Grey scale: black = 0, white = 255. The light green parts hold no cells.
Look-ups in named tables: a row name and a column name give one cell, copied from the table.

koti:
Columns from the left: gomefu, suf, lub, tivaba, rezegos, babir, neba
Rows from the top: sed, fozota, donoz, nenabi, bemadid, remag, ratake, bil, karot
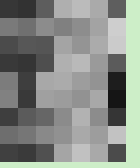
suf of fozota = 112
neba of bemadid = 29
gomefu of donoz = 75
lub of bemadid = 168
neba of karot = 75
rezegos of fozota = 141
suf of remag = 57
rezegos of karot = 193
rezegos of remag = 146
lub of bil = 137
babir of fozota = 163
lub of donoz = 85

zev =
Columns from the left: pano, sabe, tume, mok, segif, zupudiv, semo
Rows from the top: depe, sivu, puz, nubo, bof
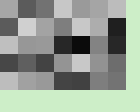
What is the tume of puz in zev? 153
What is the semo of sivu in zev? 31
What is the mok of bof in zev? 68
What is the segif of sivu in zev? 200
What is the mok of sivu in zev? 126
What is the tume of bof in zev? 153
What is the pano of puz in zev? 191
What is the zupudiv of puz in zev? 131
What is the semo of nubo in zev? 109

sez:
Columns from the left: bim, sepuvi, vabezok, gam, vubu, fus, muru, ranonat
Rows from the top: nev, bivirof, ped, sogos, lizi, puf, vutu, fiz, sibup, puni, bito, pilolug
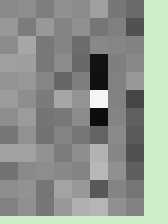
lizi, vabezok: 134
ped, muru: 133
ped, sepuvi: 166
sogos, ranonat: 136
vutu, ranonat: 96
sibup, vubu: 142
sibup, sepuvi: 161
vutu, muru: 132
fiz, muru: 138
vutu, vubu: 139
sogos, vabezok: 120
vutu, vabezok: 117
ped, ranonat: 130
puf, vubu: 147

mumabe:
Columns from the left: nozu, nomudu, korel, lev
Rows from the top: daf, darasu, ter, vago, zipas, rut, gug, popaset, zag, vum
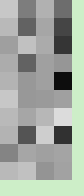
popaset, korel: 206
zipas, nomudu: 152
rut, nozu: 199
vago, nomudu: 98
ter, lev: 53
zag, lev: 164

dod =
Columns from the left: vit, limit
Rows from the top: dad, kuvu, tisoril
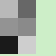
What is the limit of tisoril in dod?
206
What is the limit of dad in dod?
103
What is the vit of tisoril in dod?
26
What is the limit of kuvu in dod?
138
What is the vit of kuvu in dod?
147
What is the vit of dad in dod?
185

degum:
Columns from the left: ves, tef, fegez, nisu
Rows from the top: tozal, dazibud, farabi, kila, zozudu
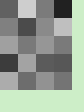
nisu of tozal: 33
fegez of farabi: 150
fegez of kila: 91
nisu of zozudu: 116
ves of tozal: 97
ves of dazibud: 128
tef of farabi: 121
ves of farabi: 160
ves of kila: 60
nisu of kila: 87
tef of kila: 163
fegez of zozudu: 146

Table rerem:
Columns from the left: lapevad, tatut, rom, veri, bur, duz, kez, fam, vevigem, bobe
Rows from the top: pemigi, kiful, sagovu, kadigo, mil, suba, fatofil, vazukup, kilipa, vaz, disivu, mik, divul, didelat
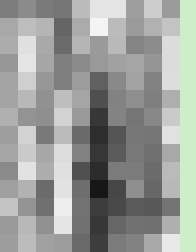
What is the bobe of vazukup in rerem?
225
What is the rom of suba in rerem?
145
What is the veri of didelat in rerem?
157
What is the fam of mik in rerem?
90
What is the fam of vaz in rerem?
123
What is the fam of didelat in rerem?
130
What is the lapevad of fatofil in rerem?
176
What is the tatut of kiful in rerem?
189
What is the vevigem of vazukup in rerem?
118
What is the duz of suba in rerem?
79
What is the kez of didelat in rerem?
123
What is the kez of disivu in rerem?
71
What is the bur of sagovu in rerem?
181
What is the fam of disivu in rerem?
143

